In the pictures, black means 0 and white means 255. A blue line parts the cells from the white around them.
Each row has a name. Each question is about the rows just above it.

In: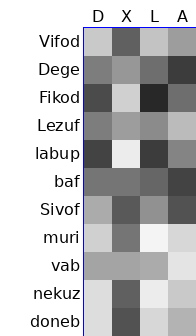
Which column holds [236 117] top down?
X
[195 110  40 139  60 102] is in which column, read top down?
L
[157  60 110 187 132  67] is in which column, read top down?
A
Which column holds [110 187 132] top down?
A
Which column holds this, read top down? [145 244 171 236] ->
L
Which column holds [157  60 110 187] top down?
A

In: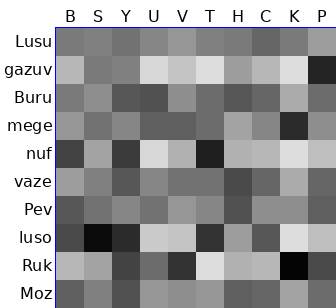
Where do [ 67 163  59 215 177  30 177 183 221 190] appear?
nuf
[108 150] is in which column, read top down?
U
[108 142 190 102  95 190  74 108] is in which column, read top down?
P
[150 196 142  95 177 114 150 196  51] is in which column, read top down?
V
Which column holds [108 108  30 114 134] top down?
T
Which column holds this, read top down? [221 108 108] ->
T

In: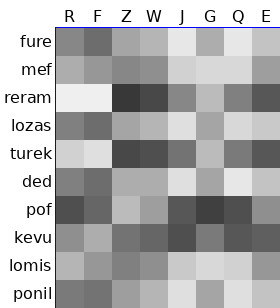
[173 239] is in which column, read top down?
R
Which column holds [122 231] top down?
Q
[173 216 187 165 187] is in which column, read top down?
G

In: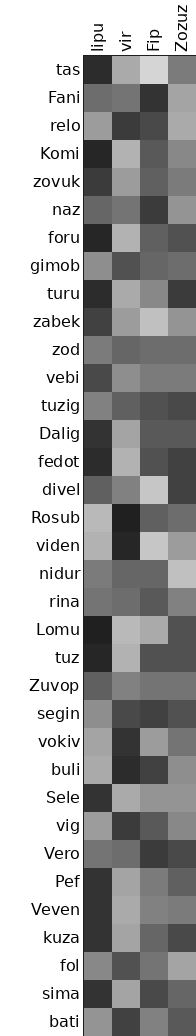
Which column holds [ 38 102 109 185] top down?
vir
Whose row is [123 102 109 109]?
zod
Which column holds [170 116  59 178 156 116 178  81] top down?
vir

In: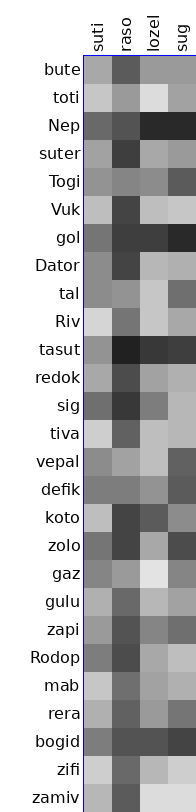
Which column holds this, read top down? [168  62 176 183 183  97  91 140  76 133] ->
sug
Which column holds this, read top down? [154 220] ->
lozel
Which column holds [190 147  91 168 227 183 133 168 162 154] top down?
lozel
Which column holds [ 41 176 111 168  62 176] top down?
sug
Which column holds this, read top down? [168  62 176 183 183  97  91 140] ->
sug
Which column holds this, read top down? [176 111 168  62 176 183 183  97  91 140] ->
sug

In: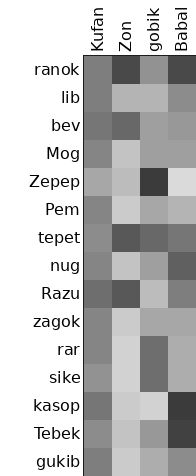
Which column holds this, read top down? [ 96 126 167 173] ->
Babal
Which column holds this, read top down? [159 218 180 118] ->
Babal
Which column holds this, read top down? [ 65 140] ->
Babal

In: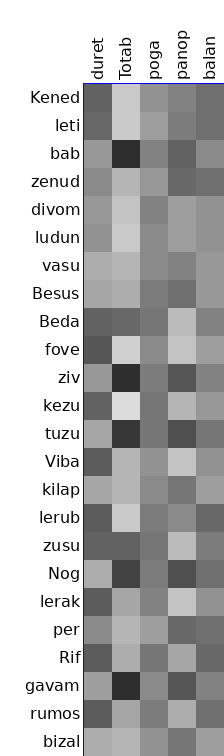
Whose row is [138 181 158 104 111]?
per
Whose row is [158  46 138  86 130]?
gavam
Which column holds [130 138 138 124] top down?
poga
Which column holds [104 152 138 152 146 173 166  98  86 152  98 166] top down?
duret
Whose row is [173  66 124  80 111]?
Nog
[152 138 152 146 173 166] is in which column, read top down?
duret

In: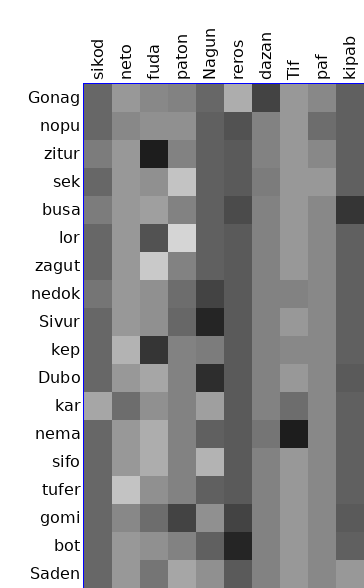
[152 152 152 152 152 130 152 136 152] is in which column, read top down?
Tif
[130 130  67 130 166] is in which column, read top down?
paton
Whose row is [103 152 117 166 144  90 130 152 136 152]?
Saden

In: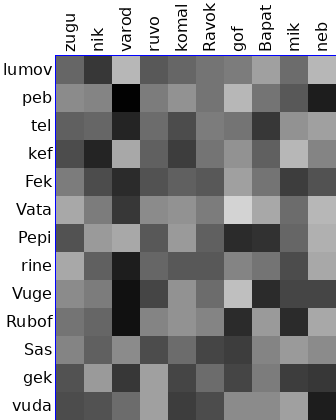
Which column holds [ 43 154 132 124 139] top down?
Bapat
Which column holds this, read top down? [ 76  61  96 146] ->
komal
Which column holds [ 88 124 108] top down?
ruvo
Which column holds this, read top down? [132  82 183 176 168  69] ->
neb

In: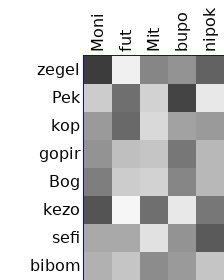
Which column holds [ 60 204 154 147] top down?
Moni
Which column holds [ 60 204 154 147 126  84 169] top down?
Moni
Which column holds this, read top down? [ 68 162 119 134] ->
bupo
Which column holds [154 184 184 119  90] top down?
nipok

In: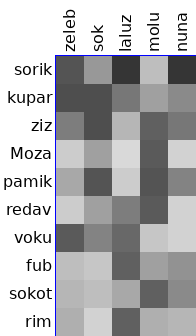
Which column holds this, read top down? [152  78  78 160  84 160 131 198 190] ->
sok
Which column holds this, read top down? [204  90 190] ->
zeleb
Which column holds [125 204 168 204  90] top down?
zeleb
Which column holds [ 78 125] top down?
zeleb
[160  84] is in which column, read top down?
sok
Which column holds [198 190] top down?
sok
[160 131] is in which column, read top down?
sok

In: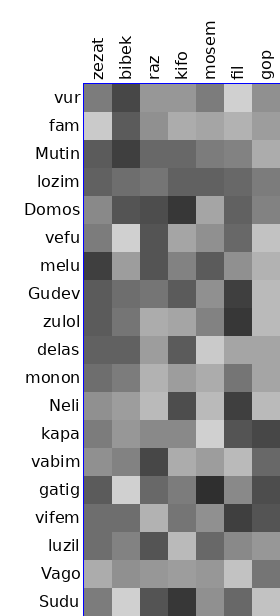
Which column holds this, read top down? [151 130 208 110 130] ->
bibek
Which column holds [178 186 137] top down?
raz
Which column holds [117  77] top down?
raz
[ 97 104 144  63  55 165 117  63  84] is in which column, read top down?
fil
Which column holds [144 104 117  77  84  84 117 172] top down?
raz

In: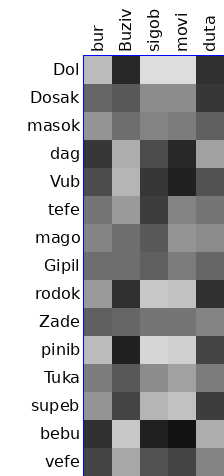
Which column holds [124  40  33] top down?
movi
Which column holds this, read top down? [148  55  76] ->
bur
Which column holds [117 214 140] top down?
sigob
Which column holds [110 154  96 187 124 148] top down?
bur
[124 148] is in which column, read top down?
bur

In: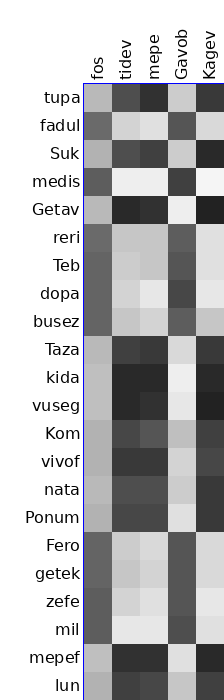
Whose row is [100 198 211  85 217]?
getek
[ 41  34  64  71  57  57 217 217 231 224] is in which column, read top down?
Kagev
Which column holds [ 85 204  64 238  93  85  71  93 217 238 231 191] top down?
Gavob
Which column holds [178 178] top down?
fos
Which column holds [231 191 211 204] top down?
Gavob

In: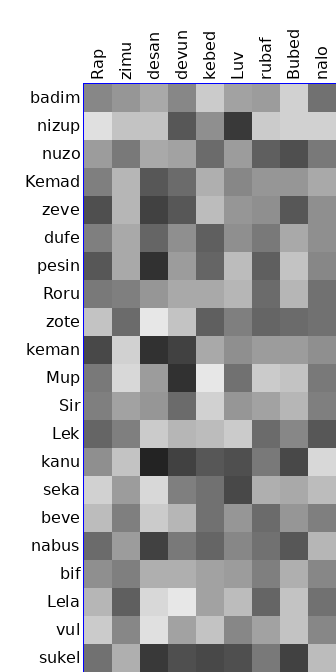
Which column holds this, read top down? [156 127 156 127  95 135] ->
zimu
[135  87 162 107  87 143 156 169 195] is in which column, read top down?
devun
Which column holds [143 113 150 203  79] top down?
Luv
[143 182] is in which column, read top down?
Rap
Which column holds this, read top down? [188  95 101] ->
kebed
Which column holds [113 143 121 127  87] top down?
nalo

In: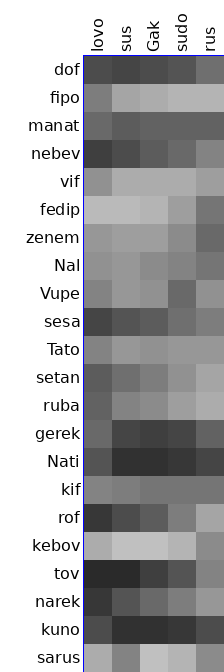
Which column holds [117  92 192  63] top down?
Gak
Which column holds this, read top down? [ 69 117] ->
rus
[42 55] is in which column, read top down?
lovo

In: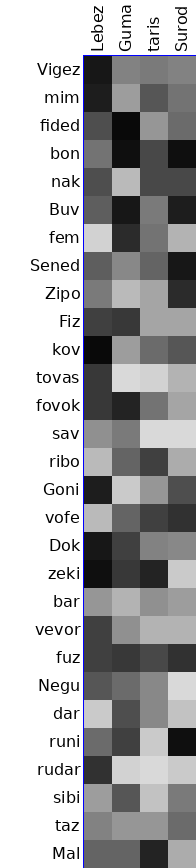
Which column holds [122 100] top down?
Guma
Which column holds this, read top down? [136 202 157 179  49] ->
Surod
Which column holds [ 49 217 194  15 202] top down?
Surod

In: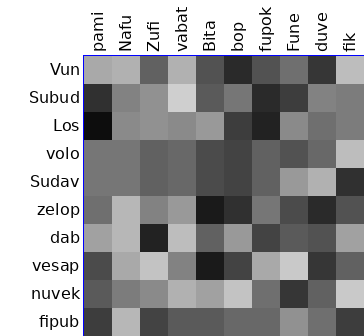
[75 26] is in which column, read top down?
Bita
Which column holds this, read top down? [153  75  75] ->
Bita
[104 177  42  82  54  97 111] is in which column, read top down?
duve
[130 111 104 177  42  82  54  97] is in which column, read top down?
duve
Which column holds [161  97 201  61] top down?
fik

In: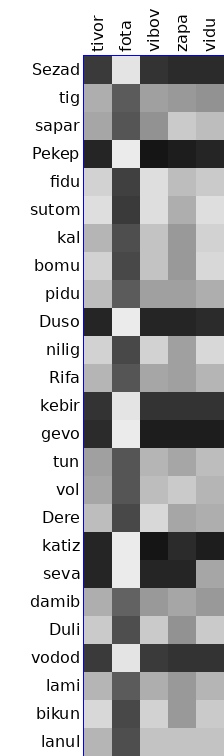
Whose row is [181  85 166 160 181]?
Rifa
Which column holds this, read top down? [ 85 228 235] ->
fota
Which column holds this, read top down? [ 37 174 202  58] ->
tivor
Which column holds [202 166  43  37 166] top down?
zapa
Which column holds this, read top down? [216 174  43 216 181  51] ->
vidu
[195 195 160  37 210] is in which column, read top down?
vibov

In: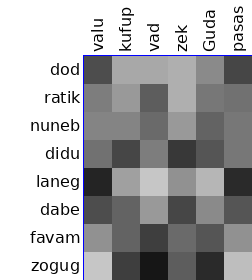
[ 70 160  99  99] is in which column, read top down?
kufup
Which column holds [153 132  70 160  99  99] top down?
kufup
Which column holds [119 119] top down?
pasas
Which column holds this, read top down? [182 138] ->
Guda
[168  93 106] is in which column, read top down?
vad
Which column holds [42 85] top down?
pasas
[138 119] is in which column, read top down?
Guda

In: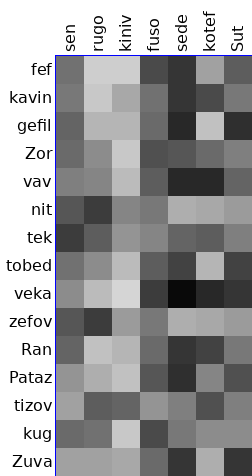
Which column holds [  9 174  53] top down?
sede
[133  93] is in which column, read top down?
fuso
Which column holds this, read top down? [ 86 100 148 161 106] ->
sen
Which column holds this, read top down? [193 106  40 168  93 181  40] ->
kotef
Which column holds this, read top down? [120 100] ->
sen
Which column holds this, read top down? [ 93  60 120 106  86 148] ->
fuso
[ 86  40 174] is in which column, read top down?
sede

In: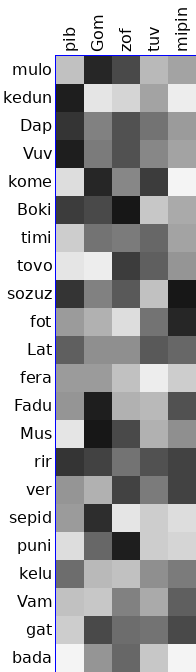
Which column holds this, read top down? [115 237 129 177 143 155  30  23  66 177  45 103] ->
Gom
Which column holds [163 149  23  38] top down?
mipin
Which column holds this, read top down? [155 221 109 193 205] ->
pib
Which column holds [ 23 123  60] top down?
zof

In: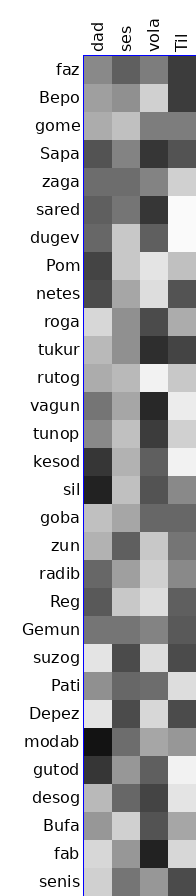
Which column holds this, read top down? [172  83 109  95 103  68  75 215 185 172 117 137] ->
dad
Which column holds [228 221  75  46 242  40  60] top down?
vola
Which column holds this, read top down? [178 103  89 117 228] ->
dad
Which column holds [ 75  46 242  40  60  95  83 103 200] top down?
vola
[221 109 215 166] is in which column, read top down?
vola
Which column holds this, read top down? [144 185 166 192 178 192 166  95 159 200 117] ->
ses
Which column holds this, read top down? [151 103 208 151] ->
ses

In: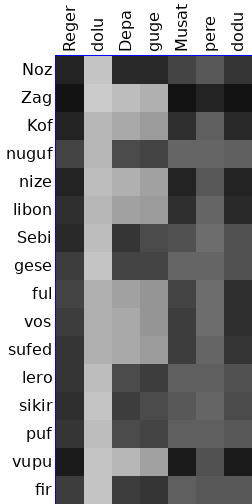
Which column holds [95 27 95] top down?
Musat
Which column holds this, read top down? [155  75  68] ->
guge
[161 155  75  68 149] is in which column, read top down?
guge
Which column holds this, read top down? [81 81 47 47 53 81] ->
dodu

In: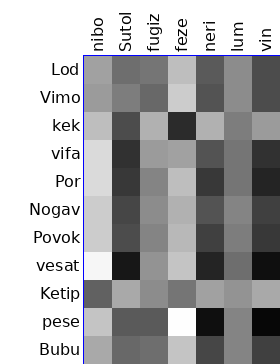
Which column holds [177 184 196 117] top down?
feze
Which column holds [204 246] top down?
nibo
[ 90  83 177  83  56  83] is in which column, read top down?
neri
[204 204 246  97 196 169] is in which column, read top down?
nibo
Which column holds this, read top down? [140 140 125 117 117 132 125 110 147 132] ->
lum
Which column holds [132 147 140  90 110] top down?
fugiz
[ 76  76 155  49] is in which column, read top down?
vin

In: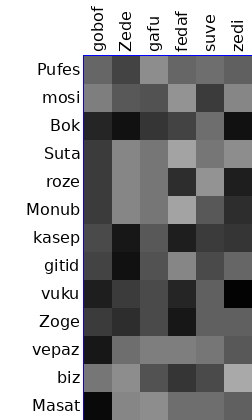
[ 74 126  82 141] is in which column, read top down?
gafu
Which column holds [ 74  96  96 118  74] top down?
suve
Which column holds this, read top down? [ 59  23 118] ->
gobof
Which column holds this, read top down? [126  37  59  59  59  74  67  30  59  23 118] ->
gobof
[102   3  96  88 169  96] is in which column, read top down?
zedi

